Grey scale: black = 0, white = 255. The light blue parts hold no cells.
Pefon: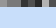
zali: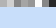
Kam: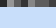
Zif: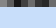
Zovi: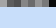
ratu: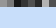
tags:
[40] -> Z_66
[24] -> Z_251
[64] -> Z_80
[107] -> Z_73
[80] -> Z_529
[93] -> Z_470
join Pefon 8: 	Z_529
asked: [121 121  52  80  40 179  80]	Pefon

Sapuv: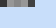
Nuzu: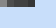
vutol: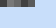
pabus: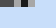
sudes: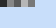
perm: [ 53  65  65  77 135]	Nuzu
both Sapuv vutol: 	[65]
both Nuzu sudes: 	[135]
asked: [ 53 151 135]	Sapuv
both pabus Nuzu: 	[77]

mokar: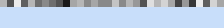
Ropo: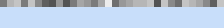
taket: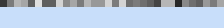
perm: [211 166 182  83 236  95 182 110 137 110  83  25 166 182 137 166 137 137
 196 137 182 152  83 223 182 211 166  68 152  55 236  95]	mokar
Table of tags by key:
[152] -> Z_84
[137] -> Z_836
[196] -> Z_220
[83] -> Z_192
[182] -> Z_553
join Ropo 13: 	Z_84
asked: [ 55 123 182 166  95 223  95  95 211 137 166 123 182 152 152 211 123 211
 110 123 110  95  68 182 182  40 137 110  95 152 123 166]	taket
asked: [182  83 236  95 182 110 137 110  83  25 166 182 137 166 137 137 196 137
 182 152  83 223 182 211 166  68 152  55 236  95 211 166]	mokar

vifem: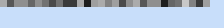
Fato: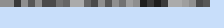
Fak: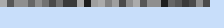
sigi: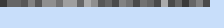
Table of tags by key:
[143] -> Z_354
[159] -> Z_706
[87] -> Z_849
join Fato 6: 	Z_354
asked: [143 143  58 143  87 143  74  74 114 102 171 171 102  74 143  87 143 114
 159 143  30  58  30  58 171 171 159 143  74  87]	Fato
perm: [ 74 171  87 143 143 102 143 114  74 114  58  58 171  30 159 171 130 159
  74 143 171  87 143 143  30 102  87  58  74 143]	Fak
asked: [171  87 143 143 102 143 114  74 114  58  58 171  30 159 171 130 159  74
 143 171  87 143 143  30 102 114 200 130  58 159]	vifem

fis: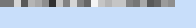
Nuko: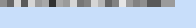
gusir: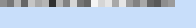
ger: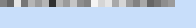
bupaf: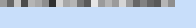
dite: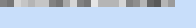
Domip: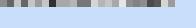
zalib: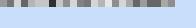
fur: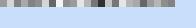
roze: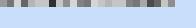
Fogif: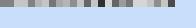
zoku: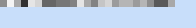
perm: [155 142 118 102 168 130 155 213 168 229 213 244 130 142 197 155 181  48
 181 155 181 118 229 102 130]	ger
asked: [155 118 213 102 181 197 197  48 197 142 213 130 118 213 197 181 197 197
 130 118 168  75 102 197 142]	roze
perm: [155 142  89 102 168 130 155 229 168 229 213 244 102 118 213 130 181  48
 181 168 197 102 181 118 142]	gusir
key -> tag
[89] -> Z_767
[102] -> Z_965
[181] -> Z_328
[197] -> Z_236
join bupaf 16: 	Z_328
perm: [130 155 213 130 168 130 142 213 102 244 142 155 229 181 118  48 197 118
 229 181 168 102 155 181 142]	fur
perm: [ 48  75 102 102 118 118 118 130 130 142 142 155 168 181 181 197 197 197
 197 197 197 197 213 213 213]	roze

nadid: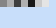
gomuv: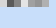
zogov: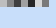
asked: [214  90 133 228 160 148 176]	gomuv
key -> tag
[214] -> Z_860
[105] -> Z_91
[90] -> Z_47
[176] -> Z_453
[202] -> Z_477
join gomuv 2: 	Z_47
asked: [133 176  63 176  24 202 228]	nadid
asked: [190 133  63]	zogov

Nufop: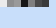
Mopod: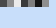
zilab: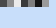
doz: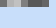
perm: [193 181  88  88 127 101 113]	doz
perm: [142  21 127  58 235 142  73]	Mopod

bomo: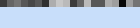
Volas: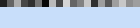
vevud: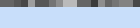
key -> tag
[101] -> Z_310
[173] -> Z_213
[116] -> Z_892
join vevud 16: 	Z_310
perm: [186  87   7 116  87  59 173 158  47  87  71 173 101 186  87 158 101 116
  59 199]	bomo
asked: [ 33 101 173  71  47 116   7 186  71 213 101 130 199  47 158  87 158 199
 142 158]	Volas
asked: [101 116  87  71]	bomo
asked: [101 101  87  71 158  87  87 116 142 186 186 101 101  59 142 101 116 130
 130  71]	vevud
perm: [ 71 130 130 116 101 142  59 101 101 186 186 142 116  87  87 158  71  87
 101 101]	vevud
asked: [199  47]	Volas

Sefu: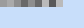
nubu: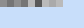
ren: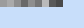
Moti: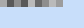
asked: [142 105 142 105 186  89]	Sefu
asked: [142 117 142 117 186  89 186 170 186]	nubu
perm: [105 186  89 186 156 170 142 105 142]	Sefu
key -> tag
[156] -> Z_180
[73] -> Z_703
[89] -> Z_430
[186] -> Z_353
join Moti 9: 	Z_180
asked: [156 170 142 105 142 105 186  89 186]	Sefu

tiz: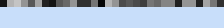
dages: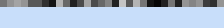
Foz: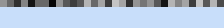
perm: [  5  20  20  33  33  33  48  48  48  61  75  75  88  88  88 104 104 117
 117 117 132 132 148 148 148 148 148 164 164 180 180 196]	tiz
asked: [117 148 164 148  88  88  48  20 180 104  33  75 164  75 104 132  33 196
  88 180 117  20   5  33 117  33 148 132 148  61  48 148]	dages

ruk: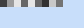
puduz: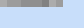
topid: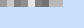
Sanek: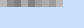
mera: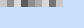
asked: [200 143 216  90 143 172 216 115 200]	mera
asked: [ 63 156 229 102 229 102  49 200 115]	ruk

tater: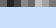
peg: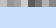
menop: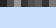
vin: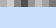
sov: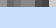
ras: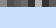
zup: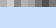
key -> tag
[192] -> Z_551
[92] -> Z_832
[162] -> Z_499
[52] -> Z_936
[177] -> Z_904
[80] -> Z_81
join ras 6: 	Z_904
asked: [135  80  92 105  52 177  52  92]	ras
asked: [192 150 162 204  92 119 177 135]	peg
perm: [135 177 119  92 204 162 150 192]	peg
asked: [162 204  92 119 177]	peg

